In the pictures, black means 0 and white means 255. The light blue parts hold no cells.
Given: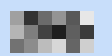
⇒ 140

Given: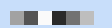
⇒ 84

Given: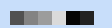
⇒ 131

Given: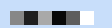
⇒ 31

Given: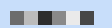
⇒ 187

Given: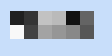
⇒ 66

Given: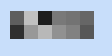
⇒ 152

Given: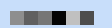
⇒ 96

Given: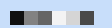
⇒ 130
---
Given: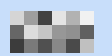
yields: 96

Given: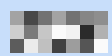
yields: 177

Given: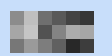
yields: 166

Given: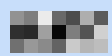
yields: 208

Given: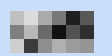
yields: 46

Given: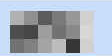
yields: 215

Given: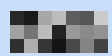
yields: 146

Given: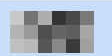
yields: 167
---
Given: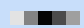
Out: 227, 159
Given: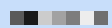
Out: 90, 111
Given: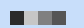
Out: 43, 85
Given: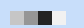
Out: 198, 241
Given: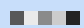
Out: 88, 35
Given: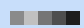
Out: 138, 29
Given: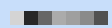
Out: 212, 81
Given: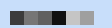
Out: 60, 159
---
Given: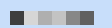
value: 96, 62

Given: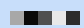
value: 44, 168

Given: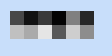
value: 39, 192

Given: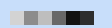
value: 45, 211

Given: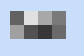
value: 122, 160

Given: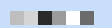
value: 107, 190
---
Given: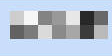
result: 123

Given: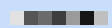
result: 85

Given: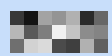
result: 210

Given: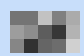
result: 49

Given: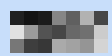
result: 62

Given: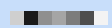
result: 26

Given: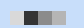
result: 52

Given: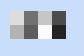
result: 94
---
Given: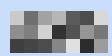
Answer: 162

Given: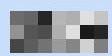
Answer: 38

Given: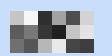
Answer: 47

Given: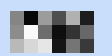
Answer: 156

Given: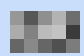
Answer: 143

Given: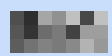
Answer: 166

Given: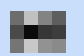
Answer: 131

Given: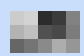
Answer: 44

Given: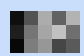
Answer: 172

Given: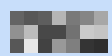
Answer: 94
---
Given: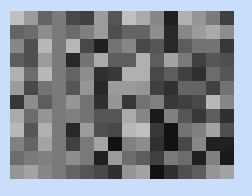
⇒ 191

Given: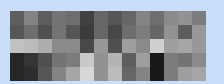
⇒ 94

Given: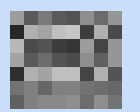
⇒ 156

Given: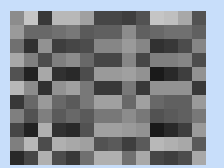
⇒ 140

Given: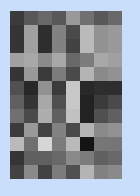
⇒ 59
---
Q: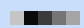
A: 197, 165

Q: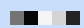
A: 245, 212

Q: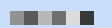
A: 220, 184

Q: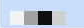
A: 243, 207

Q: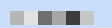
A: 226, 198

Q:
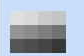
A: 223, 217

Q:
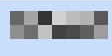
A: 209, 194

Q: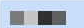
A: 197, 122
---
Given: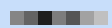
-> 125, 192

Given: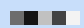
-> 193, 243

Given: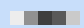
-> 62, 237

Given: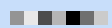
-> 181, 232

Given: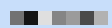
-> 133, 223

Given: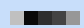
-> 46, 192

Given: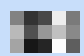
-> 151, 252

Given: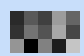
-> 83, 197

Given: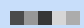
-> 54, 214

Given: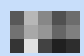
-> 150, 224
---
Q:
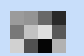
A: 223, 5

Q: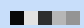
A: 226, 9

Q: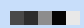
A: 232, 4

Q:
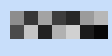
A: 209, 7

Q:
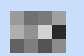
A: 210, 42

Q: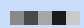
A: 201, 27
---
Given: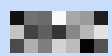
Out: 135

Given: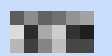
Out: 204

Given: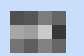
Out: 158

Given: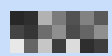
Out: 75

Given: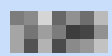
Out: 61

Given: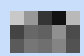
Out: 97

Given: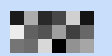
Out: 158

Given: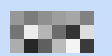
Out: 108

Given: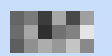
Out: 114

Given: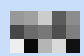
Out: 120
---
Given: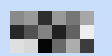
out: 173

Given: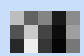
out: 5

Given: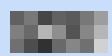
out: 112

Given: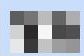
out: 157

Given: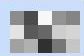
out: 119

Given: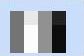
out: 145

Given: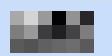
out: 109

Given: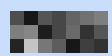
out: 63

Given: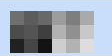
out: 178

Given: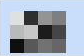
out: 114
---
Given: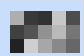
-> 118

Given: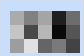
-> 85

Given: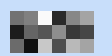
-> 70

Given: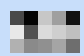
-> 191

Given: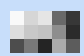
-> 43

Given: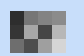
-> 183

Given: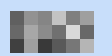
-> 104
